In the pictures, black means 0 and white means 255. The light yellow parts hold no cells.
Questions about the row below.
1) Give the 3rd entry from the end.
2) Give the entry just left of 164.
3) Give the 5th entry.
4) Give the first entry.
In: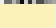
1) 137
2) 150
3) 123
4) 238

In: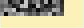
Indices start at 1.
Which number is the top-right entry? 40
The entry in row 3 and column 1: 110
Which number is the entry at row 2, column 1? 95
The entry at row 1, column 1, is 124
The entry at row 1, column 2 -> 140
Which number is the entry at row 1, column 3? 25
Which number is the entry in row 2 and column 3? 83
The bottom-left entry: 154
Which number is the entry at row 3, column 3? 154

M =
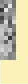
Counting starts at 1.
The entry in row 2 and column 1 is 154
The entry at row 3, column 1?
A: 55
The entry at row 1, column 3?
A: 168
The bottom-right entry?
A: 142
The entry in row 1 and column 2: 154
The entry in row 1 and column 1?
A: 128
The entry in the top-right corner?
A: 113
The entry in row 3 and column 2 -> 227
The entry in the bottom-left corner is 168
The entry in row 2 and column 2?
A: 99

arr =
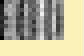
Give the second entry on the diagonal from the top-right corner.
96
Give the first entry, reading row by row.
4
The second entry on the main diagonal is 137
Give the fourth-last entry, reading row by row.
81
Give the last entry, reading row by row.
152
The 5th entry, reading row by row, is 137
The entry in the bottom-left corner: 4
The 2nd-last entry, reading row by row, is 137
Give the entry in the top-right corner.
152
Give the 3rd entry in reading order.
124

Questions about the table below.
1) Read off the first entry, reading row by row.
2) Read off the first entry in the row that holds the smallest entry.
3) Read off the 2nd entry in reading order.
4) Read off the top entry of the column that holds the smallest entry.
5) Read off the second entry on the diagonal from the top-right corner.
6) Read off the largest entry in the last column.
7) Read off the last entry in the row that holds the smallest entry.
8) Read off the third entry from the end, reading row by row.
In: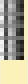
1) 213
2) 242
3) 94
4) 51
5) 66
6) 109
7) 22
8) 150

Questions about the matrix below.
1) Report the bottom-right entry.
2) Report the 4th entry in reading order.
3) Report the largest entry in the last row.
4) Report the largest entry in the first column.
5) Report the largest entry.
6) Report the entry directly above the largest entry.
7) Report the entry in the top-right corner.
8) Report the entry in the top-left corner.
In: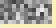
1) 141
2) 67
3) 220
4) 208
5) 236
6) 208
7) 184
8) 156

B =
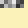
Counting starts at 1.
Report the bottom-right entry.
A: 120
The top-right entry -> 64
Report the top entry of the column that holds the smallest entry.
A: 92
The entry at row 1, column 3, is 160
